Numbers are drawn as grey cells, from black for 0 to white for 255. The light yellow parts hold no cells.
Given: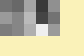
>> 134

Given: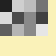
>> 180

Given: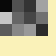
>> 135

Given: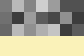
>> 185

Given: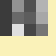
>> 223

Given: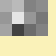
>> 66

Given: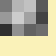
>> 144
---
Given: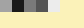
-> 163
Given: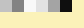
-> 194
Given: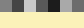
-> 129
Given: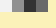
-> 242
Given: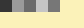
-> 53
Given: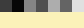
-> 60
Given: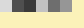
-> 218
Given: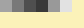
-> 163
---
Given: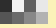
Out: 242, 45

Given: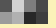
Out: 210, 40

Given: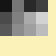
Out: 210, 20

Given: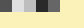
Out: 224, 41

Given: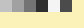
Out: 244, 46

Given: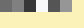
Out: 249, 55

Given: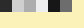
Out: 238, 23

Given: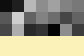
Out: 206, 4

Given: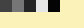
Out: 230, 4
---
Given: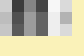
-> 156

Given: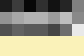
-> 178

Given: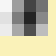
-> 36

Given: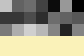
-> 76

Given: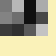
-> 16

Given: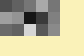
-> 22

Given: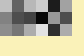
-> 67

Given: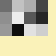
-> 88

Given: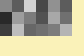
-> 124
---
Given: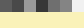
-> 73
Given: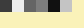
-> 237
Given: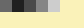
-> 32
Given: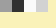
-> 49
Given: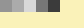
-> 171
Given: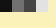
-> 113
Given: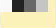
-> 35
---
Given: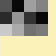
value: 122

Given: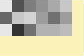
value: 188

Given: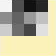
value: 224

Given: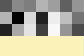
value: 75

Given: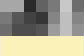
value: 145

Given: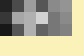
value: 129

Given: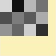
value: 47

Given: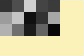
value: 7
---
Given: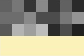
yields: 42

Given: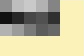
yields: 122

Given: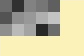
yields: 163

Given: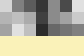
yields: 104

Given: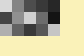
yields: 57

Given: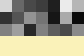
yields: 93

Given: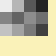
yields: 162
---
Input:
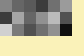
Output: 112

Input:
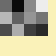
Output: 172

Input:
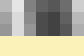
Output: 66

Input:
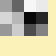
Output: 204

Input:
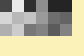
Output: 130

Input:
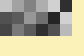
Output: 47

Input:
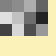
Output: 214

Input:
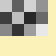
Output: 52

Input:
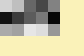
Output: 230
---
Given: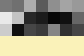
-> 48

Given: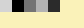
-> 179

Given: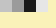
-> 25

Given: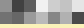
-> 177

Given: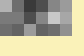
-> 110

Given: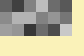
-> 76
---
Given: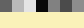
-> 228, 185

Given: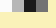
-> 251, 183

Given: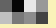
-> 231, 192

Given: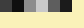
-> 201, 140

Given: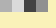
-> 218, 177

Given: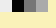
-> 237, 170

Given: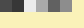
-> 235, 170

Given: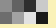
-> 226, 202
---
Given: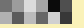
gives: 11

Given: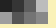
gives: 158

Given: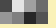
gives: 151

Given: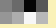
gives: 150

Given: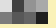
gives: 124

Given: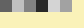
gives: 212

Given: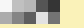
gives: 53

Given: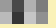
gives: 186

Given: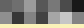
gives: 120
